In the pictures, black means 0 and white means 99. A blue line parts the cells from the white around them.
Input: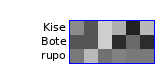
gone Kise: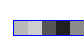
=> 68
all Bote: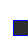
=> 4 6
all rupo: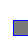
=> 1 5 6

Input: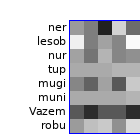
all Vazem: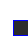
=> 2 5
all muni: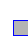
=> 5
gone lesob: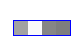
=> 93
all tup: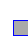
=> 1 2 3

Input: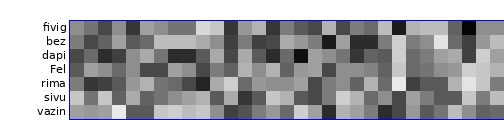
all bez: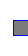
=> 1 13 18 23 25
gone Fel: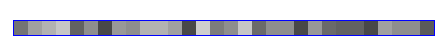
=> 51
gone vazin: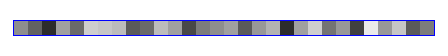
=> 32

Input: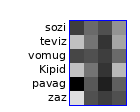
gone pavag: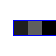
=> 34
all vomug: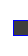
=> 3
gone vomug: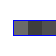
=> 27

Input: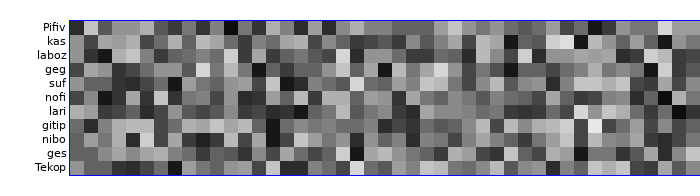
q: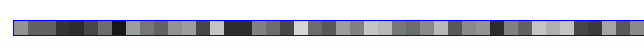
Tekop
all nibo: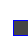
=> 7 13 16 28 37 44
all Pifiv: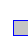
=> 2 28
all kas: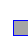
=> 3 11 16 28 31
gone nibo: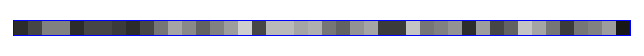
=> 13
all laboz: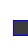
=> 7 13 15 25 26 41 44
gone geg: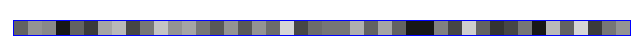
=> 31

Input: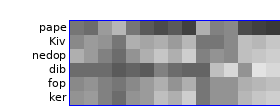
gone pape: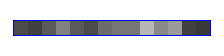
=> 68
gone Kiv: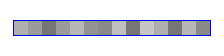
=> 64

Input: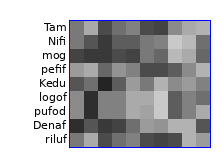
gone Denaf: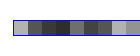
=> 60
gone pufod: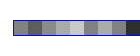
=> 63

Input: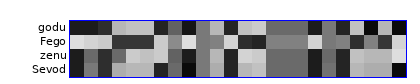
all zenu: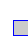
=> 5 7 14
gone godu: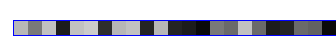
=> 8
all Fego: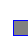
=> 11 15 16 17 20 22
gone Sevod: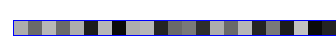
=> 44

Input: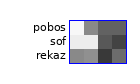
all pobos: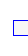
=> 1
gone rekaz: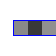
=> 42
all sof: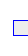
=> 1 2

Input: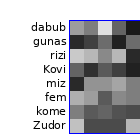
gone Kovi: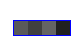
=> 19
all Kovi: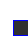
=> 2
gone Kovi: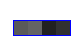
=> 25
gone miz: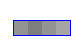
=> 16
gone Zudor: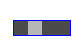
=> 75
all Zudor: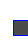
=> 2 3 4
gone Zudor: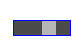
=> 75

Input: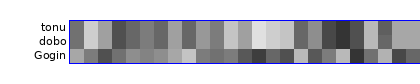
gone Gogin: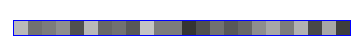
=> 51
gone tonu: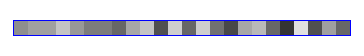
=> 37

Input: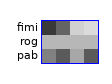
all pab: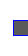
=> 2 4
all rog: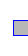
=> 1 2 3 4
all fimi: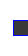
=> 1
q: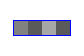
pab

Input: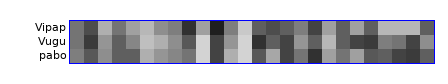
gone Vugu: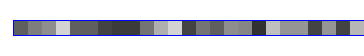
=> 34
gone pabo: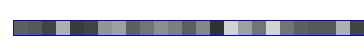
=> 65
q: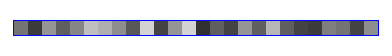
Vugu
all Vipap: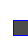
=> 2 15
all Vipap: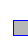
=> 6 23 24 25

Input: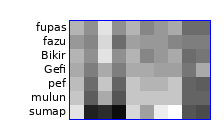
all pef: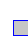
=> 3 5 8
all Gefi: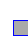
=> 1 3 5 6 10
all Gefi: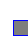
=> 2 4
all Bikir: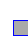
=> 8
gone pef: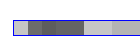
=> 73

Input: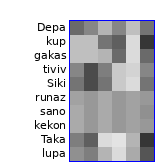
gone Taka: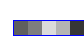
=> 88
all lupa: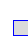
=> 4

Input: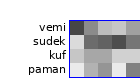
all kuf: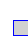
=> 4 5
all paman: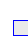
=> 1 4

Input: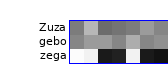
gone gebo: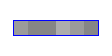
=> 56
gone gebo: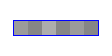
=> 56
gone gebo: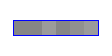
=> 67
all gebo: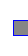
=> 1 4 6
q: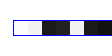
zega
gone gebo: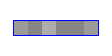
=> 56

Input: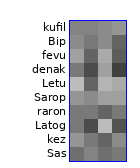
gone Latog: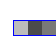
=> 32
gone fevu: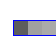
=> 39
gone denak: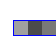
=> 25
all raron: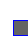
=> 3

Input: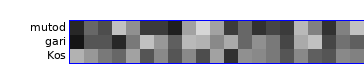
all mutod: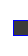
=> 6 7 12 16
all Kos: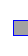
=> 5 11
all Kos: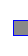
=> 7 9 14 17 20
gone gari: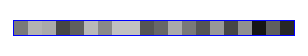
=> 44

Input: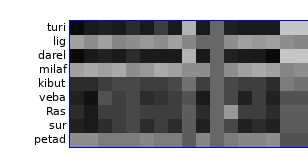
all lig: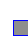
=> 2 5 7 12 16
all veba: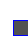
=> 3 9 16 17
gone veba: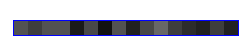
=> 20
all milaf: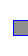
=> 5 9 10 12 17
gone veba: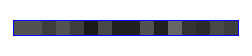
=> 7

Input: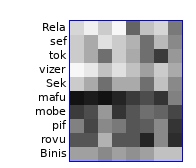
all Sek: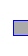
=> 2 4 5
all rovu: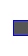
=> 1 2 4 5
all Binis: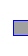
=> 1 2 4 6
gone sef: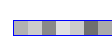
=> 72
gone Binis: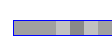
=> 56
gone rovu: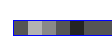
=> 17

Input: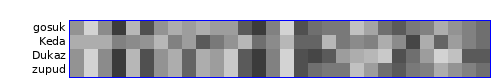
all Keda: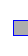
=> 1 2 3 23 26
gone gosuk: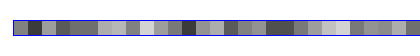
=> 64
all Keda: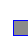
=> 5 15 21 24

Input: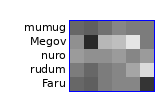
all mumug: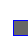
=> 1
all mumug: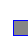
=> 4
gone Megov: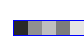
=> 71
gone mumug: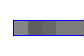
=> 44
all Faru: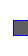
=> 2
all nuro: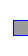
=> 1 4 6

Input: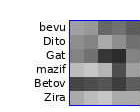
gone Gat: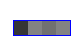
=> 17
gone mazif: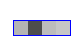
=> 62
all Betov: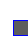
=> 5
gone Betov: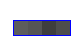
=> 27
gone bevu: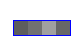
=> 59
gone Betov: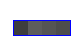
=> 27
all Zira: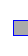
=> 1 4 5

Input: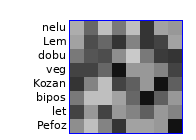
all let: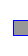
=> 2 4 7
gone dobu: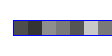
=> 23

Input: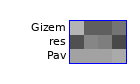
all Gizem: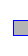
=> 1
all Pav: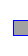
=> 1 2 3
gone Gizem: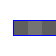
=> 70

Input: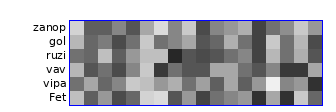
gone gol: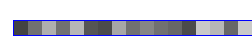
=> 48
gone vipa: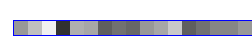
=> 62
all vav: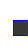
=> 7 16 17
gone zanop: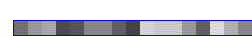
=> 55
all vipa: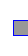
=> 7 14 17
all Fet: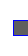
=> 2

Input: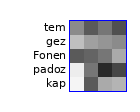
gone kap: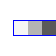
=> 66
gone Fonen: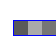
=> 39
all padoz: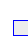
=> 1
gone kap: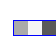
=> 70

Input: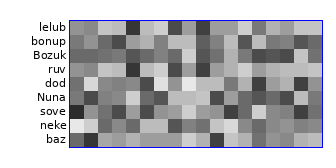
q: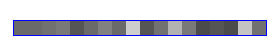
Bozuk
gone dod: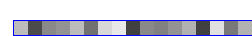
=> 61
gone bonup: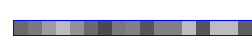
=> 69
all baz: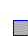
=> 5 10 13 17
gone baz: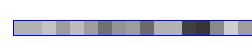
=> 65
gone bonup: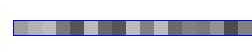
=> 37

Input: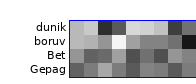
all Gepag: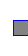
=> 6
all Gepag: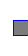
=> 2 4 7 9
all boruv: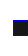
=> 9

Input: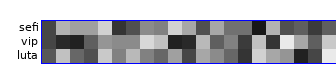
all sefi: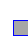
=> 11 13
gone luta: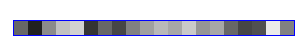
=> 34

